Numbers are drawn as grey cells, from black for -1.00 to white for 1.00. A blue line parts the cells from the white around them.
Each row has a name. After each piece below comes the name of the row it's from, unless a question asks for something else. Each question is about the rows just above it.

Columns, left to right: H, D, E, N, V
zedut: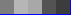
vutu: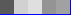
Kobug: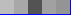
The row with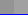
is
vutu
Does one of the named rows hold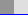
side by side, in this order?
no
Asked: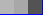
zedut
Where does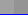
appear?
Kobug
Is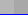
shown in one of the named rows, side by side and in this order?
yes

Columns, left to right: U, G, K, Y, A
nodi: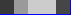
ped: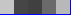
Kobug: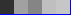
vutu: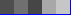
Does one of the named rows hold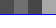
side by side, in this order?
yes
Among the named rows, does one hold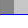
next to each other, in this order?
no
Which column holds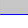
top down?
A
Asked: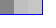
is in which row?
Kobug
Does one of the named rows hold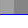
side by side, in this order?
yes
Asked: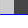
nodi
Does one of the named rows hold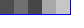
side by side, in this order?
yes

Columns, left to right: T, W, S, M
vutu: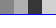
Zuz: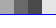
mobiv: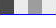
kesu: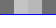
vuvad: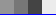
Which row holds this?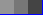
vuvad
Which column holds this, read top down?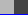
S
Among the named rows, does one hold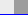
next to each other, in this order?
yes
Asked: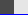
Zuz
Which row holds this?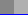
vutu

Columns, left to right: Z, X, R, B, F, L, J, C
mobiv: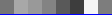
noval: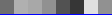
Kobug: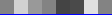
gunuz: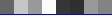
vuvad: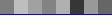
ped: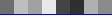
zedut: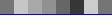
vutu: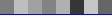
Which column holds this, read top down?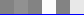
B
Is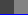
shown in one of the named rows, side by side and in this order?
no
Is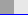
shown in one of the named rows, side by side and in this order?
yes
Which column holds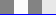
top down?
B
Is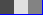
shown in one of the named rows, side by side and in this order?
yes
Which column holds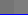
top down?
Z
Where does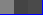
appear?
Kobug

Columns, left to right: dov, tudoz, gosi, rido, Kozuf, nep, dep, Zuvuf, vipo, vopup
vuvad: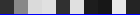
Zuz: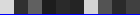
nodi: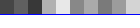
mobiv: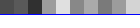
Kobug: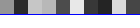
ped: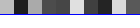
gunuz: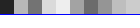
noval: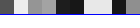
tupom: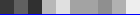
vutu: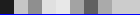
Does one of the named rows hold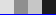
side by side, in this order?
no
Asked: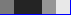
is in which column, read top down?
Zuvuf
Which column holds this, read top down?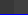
dep
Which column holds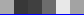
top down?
dep
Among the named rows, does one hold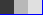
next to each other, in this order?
no
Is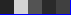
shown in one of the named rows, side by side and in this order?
yes

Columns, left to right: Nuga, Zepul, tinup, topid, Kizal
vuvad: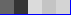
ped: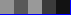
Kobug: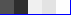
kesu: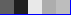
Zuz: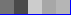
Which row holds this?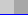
Zuz
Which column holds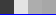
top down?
topid
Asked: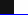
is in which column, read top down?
Kizal
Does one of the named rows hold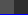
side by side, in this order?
yes
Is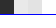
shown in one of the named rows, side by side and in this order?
no

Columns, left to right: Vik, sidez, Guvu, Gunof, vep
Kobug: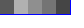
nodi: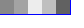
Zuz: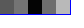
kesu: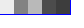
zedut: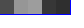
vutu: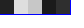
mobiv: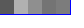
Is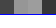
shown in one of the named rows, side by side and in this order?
no
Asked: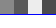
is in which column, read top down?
Vik
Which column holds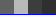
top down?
vep

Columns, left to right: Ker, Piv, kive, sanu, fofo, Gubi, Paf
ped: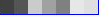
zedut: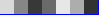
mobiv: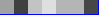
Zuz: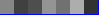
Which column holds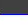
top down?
Piv
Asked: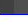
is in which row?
Zuz
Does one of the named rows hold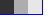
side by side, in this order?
no
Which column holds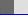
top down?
sanu
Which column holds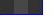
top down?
Paf
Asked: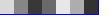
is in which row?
zedut

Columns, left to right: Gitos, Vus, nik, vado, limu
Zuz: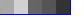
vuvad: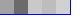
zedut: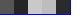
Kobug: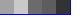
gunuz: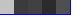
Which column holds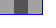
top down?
Gitos
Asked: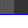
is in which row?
Zuz
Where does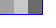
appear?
Kobug
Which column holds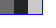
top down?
Vus
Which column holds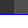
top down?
limu

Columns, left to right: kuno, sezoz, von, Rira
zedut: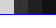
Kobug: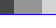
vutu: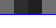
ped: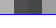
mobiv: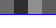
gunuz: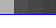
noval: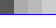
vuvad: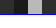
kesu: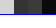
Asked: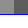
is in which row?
mobiv
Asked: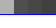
gunuz
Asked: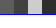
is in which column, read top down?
Rira
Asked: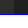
vutu
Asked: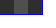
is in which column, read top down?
sezoz

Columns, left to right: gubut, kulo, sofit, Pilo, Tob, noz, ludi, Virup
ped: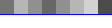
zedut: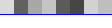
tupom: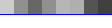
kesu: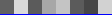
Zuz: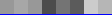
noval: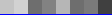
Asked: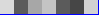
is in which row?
kesu
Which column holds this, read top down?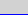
ludi
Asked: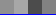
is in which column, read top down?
Pilo
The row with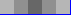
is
ped

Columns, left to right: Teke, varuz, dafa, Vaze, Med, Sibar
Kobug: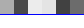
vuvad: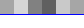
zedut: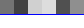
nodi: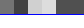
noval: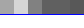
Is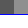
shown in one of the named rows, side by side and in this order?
no
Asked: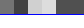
nodi

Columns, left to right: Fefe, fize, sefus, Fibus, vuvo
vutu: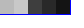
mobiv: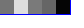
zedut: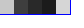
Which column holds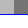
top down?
Fefe
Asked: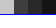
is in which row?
vutu
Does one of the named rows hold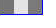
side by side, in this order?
no
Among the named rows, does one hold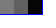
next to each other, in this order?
no

